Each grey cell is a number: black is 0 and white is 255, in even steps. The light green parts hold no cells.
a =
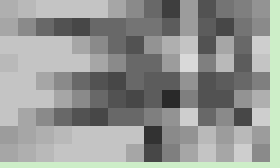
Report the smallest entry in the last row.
71
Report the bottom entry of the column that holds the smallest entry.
127
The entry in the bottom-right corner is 138
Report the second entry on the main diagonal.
138
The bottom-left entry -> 166
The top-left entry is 175
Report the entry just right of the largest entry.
127
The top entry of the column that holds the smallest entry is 62
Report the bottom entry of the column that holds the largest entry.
166
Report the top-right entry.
147
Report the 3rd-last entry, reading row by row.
166
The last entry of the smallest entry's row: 175
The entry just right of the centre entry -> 92
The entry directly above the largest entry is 196
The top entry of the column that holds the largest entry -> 156
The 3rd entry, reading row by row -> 196
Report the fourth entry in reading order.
196
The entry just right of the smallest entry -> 127
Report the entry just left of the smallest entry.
92
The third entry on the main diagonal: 196
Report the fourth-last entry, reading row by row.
196
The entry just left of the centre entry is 71
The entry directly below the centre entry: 71
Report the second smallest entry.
50
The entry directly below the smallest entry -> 147
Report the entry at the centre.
104

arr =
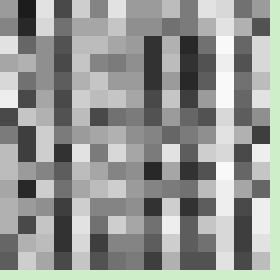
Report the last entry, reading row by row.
188
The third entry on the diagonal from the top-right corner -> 249
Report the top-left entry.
155
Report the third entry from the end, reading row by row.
226
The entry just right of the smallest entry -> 226
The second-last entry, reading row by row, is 73
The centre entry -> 143
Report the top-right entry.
155
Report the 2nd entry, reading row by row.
28
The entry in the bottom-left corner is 93
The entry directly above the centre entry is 123
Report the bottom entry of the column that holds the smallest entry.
206
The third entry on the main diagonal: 143
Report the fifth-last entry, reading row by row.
82
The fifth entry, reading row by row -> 206
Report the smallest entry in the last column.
62

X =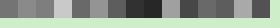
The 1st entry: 116
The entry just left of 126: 138
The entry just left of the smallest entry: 49
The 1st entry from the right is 82

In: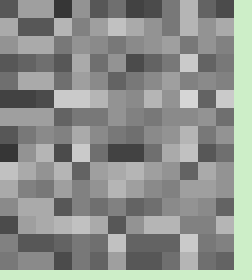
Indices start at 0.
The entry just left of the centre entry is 138
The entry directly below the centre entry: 66
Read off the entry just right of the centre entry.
111
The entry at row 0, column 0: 87
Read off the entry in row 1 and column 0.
170
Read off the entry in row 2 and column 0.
147
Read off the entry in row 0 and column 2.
159
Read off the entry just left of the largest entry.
147
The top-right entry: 75
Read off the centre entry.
120
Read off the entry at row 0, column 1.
159
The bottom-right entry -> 99
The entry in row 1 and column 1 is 87
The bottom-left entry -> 120
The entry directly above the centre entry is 147
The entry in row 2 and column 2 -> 170
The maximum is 214
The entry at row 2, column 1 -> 170

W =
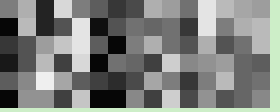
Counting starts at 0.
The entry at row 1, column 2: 35
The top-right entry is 157
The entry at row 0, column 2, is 35
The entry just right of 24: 83
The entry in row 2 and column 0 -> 55
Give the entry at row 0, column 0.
125
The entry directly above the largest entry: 186
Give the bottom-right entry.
136
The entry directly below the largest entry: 146
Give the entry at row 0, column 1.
175
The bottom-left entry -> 6
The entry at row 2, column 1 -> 83
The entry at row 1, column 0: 6
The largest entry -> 239
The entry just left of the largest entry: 136
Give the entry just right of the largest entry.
166
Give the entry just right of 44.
74

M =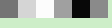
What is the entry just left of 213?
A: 116
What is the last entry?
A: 138
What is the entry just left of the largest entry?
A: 213

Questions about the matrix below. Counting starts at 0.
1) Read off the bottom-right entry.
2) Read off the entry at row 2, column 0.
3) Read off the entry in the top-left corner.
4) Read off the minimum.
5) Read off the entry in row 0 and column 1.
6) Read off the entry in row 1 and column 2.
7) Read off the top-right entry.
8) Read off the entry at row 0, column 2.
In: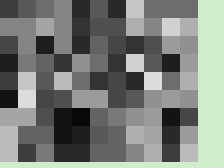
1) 187
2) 70
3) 61
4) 8
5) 88
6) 165
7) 109
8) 109

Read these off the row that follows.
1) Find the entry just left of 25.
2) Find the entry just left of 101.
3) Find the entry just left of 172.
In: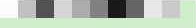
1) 129
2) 25
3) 213

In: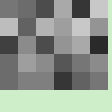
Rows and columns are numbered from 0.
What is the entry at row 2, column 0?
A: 64
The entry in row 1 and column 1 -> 98
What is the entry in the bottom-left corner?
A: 108
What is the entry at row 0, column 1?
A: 108
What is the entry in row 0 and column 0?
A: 118
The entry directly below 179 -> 76
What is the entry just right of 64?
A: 139
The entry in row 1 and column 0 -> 189

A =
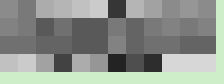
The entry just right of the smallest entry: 78
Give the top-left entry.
139
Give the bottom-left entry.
193
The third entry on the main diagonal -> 100
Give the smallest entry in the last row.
35
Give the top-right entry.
139
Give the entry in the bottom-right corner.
215
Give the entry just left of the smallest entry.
150
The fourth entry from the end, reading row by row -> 45
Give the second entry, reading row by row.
121

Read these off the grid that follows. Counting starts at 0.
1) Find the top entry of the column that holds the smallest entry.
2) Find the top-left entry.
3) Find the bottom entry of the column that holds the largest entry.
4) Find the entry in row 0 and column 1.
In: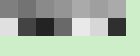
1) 138
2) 127
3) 233
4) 115
